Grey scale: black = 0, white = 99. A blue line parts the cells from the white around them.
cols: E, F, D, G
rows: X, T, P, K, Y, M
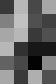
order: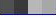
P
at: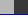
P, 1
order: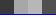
P

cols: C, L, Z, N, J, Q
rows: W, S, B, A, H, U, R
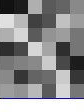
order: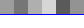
B
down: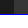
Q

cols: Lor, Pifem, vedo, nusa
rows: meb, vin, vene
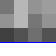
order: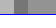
vin
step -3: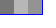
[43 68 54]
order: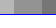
vin

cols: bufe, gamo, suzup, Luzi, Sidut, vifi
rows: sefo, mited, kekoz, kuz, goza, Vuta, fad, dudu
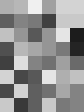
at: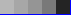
kuz, 1
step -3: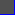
[28]
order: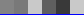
dudu
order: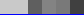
mited

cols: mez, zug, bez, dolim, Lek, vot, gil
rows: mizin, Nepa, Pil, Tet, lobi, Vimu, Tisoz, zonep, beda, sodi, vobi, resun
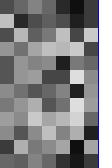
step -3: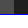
[27  9]
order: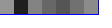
Tisoz
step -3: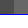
[27 37]
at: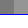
zonep, 0
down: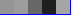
gil
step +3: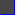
[30]

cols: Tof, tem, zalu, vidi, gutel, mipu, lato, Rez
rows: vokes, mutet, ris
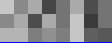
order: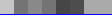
vokes
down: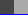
vidi
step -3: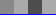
[50 63 27 63]

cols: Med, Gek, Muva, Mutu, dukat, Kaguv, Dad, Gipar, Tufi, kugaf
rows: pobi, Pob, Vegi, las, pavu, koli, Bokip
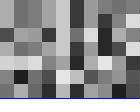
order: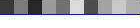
las
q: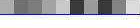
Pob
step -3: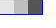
[86 71 30]
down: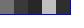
Kaguv
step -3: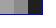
[60 51  9]

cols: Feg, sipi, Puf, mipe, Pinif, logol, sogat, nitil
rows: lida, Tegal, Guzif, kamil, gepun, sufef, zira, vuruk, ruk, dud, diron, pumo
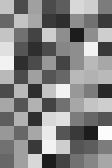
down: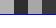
Puf
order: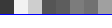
diron

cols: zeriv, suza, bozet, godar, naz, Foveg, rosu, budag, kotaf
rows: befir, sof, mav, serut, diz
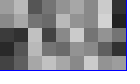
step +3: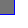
[48]
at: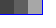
diz, 0
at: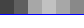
diz, 0
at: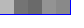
serut, 2
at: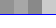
befir, 4

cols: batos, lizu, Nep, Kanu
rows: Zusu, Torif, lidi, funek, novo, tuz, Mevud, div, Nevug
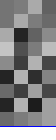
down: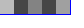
Kanu
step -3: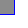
[51]
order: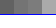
Zusu
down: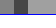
Kanu
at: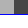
novo, 2

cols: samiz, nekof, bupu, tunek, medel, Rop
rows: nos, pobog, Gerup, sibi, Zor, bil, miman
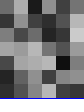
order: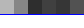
miman
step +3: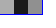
[70 13 59]

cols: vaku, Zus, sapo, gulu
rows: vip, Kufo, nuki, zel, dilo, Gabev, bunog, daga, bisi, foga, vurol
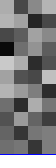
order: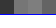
foga
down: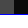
vaku
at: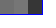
vurol, 0
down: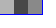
gulu
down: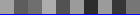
Zus
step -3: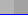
[67 60]

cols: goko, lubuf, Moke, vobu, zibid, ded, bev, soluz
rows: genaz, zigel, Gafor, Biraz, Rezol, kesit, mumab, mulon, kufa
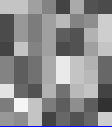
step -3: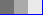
[41 63 88]
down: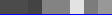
goko
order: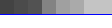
genaz
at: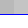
mumab, 5

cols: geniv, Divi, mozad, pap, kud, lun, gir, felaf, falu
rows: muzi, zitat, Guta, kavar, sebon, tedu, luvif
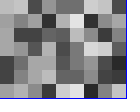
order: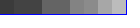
tedu
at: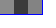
Guta, 6
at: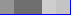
muzi, 3
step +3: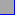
[68]

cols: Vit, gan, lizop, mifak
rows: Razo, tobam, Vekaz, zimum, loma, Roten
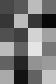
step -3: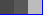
[25 31 70]
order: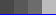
Razo
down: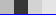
lizop
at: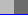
Razo, 2

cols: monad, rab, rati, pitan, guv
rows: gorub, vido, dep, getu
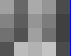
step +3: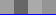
[65 43 69 61]
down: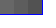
rab

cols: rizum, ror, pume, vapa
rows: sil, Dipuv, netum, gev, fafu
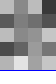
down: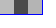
rizum
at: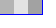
fafu, 0

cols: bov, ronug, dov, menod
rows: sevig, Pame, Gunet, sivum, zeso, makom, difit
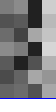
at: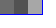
difit, 1
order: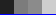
sevig
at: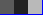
Pame, 1
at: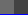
Gunet, 0
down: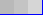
menod
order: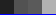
zeso

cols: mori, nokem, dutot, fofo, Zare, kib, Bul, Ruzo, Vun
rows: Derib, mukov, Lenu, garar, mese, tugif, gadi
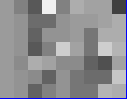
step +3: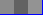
[57 41 60]
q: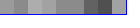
mese
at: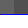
mese, 6
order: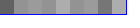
Lenu

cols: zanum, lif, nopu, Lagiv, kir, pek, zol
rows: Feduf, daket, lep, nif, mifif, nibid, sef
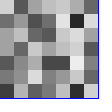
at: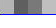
sef, 1
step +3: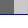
[43 81]
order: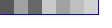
nif
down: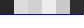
pek
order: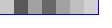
nif
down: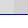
pek
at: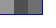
daket, 1

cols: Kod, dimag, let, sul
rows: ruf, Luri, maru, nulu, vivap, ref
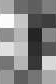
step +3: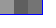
[62 40 48]
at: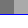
ref, 2
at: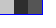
nulu, 1
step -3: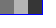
[42 67 18]
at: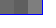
ruf, 1
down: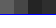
let

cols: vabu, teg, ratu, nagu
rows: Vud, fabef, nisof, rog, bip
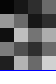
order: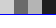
bip
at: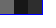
fabef, 1
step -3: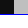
[ 3 71]
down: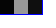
vabu
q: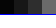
Vud

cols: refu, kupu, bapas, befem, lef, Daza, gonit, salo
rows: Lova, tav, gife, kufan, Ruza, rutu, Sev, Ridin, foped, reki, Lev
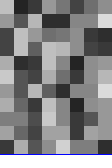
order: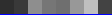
gife
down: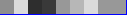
salo

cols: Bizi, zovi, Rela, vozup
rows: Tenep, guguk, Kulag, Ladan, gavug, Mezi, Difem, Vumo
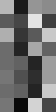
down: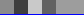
vozup
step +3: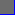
[45]
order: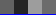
gavug
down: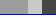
vozup
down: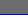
Bizi

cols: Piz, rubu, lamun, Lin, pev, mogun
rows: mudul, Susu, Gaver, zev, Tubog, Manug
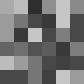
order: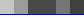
Manug
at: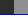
mudul, 2
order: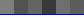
zev
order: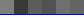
zev
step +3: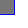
[49]
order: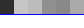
mudul
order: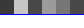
Susu

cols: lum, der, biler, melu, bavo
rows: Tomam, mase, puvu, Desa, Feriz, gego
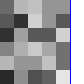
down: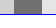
bavo
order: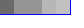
Tomam
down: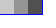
biler
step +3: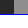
[19 58]
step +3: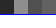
[19 58 34 41]
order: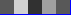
puvu
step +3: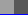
[65 37]

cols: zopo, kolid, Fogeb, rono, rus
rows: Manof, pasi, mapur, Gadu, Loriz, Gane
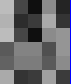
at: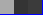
Gane, 0
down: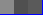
rono
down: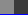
rus
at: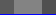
Gadu, 0

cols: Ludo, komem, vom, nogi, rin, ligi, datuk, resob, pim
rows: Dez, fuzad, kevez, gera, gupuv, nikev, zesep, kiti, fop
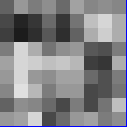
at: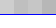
gupuv, 2
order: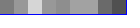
nikev
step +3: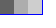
[41 70 83]
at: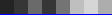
fuzad, 1
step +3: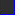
[21]
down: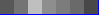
nogi

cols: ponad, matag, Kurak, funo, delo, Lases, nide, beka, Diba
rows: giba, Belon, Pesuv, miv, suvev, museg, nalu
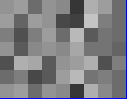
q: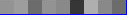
nalu
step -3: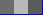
[39 69 32]
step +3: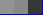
[60 56 24]
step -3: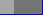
[62 42 42]
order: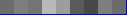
museg
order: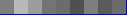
Pesuv

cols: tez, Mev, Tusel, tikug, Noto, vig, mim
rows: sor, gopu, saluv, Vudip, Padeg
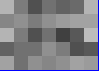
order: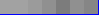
gopu
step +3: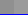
[59 63]
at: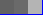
sor, 4
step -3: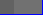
[35 41 41]
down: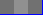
tikug
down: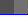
Tusel
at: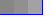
Padeg, 3

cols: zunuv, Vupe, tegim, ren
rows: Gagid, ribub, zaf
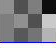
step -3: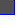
[28]
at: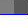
zaf, 0
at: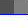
Gagid, 1
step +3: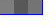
[52 37 48]
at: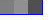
ribub, 0
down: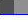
Vupe

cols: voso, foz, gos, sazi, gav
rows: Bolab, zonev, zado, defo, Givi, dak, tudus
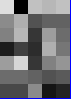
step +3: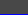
[31 31]
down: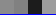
voso

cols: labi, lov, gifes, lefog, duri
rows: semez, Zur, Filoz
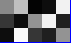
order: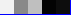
semez
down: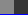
labi
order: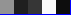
Filoz
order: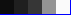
Filoz
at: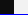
semez, 3

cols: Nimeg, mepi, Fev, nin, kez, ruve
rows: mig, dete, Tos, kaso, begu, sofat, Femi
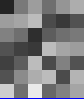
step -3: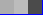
[64 70 26]
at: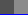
sofat, 0
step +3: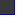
[25]
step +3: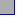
[70]
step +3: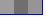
[64 46 61]
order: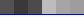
dete
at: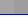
kaso, 4

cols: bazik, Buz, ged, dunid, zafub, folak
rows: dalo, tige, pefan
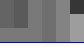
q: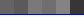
dalo
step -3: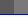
[32 44]
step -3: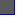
[32]
